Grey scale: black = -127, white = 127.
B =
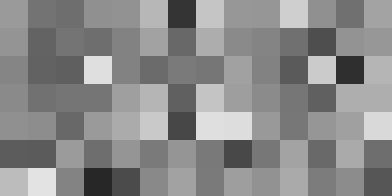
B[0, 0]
26
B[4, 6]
-56
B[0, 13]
35
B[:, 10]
[79, -15, -37, -9, -8, 35, 42]
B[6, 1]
99
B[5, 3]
-17
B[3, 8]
30
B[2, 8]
33
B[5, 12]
42
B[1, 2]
-11
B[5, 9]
-8
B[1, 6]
-23
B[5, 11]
-22
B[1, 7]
45
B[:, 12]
[-15, 19, -80, 46, 32, 42, 12]
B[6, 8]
30
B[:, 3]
[16, -17, 95, -10, 26, -17, -88]
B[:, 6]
[-75, -23, -5, -31, -56, 21, 34]
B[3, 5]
53
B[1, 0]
20
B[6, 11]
-3
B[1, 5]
34
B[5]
[-35, -36, 27, -17, 21, -5, 21, -6, -55, -8, 35, -22, 42, -17]
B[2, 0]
5
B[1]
[20, -28, -11, -17, 2, 34, -23, 45, 10, 4, -15, -49, 19, 23]
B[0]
[26, -12, -17, 16, 18, 55, -75, 69, 23, 22, 79, 16, -15, 35]

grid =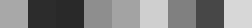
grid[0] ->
40
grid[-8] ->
-83
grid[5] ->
79

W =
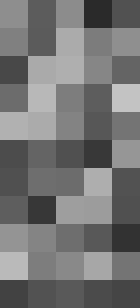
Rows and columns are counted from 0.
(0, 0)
14
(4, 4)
-11
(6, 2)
-19
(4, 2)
3
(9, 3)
39
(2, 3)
6
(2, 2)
47
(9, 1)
-2
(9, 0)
58
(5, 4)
22
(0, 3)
-85
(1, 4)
15
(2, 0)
-55
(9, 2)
9
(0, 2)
12
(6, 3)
46
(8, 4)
-77
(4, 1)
43

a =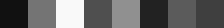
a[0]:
-110
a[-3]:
-93
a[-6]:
121

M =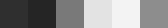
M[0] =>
-80
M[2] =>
-6
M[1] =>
-90

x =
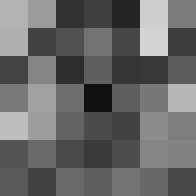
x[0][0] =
51
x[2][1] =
5
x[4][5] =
11
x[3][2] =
-18
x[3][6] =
55
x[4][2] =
-29
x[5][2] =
-54
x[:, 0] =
[51, 48, -60, -6, 61, -44, -38]
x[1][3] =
-13
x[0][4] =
-90
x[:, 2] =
[-78, -47, -81, -18, -29, -54, -22]
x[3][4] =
-32
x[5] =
[-44, -22, -54, -69, -50, 5, 3]
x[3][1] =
33
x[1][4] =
-57
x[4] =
[61, 29, -29, -52, -61, 11, -2]

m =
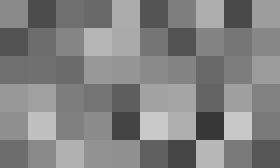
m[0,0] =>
10
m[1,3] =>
53
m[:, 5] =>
[-43, -10, 10, 34, 73, -31]
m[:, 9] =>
[29, 7, 27, 1, -6, -40]
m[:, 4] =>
[44, 42, 21, -33, -59, 17]
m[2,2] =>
-20
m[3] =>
[24, 32, -2, -11, -33, 34, 37, -27, 31, 1]
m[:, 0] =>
[10, -44, -16, 24, 15, -18]
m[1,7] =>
4
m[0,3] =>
-22
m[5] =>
[-18, 9, 49, 18, 17, -31, -57, 56, -5, -40]
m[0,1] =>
-51
